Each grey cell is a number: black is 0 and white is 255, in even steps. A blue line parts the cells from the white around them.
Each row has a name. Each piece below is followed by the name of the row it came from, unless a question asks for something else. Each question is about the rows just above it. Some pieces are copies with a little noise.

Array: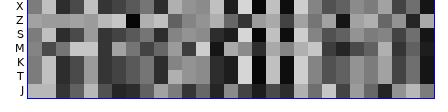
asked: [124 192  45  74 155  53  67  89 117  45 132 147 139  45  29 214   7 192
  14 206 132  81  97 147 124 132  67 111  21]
S
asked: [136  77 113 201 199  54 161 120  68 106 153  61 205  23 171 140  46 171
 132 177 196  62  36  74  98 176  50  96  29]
M
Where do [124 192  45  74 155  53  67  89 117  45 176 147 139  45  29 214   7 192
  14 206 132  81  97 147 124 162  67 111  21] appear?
T

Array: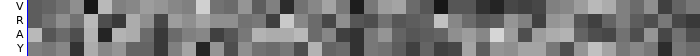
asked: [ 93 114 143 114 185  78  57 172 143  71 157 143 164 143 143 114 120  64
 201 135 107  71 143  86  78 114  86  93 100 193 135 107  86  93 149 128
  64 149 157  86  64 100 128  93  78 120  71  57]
R
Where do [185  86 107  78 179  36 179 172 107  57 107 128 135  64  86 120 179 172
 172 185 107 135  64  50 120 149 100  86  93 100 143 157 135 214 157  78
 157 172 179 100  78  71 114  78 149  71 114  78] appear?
A

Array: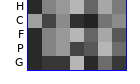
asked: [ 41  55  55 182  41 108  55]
G
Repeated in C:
[139]

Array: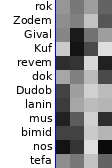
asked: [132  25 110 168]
Gival
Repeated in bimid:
[66]

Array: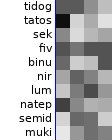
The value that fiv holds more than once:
[83]
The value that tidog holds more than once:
[90]
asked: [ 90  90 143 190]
tidog
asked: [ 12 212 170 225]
tatos

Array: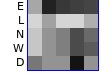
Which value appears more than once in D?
[147]
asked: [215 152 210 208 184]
L
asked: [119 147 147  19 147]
D
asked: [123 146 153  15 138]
D
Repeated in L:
[213]

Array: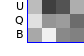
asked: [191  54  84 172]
U
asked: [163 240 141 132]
B

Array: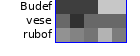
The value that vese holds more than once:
[104]
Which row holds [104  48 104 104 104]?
vese
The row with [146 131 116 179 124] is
rubof
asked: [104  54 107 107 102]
vese
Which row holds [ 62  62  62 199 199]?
Budef

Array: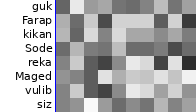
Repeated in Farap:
[210]
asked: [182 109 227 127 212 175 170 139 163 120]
kikan
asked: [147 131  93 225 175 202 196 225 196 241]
Maged
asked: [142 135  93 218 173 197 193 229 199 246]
Maged

